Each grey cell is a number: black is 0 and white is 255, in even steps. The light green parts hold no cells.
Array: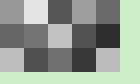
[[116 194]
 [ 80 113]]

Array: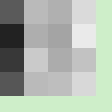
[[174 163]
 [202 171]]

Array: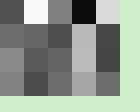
[[101  79]
 [ 91  99]]

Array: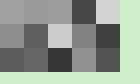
[[ 96 204]
 [103  55]]

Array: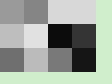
[[225  13]
 [188 120]]

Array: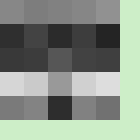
[[67 43]
 [60 86]]

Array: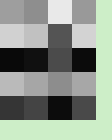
[[193  84]
 [ 16  75]]

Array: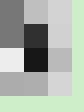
[[ 48 209]
 [ 23 186]]
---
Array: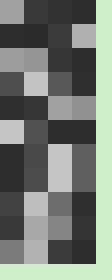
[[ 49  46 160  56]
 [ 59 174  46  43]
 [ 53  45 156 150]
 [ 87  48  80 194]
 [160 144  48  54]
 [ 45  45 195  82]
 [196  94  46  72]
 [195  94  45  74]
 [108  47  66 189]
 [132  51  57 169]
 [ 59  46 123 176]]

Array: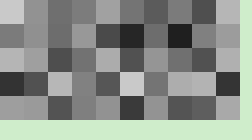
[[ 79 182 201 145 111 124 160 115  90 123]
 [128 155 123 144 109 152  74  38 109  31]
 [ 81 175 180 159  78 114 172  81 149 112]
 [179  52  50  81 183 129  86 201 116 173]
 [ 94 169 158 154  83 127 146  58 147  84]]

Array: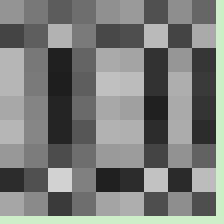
[[141 102 148 120  92 111 144 154  81]
 [ 68 169  68  95 178 123  72  78 185]
 [150  54 181 120  32 100 169 163  51]
 [173  59 182 122  30  95 191 188  50]
 [169  53 167 131  37 106 167 159  32]
 [172  45 181 133  37  86 177 176  45]
 [146  98 152 124  77 110 153 156  69]
 [ 42 187  44  81 209 128  32  45 194]
 [142  78 165 137  58 111 164 174  79]]

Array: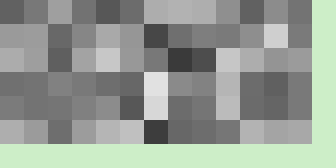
[[140 115  97 120 159 114  87 108 173 178 174 143  97]
 [207 122 154 156 104 134 169 150  71 111 126 122 142]
 [148 155 172 158  95 163 199 152 120  58  77 198 173]
 [ 96 121 112 115 129 121 110 103 225 138 130 181 108]
 [101 121 123 115 117 128 140  87 215 108 117 187 107]
 [164 168 174 155 110 156 181 192  61 103 109 118 179]]

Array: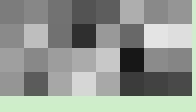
[[137 149 124 135 114  83  93 174]
 [228 222 138 190 113  47 153 104]
 [139 133 159 136 157 171 200  23]
 [ 66  73 149  91 167 214 168  59]]

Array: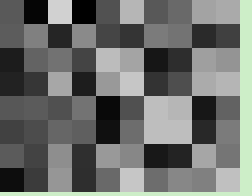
[[163 170  89   5 209   0  81 182  88 105]
 [ 42  64  92 128  37 138  69  52 123 115]
 [159 148  28  99 114  68 188 164  22  45]
 [171 181  34  54 167  29 153 198  51  78]
 [ 23  98  87  91  80 115   9  80 190 182]
 [ 40 123  65  76 102  95  16 109 190 190]
 [166 117  91  67 142  47 153 135  24  35]
 [128 192  13  59 150  46 105 198 109 135]]

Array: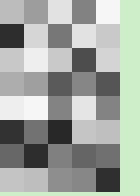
[[130 246 188 157 226]
 [226 201  45 214 119]
 [ 77 212 200 238 201]
 [134  85 173 159  90]
 [229 131 238 246 131]
 [197 191  50 114  40]
 [101 112 103  45 128]
 [135  47 196 190 142]]
